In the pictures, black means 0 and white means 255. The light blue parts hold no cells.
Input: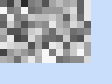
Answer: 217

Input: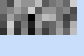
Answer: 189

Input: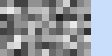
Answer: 172

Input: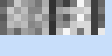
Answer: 233

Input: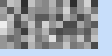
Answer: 74
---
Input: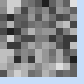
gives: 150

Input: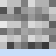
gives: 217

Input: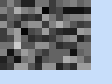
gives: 87

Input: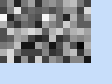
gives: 94

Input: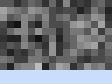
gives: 88
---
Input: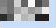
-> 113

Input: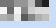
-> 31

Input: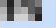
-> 121

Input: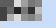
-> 131

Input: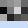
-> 103

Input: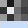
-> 79

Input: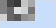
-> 168

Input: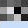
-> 62

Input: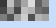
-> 140

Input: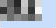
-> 217
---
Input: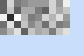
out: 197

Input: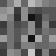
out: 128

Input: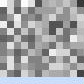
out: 212

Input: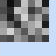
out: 114

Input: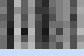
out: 81

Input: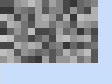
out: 147
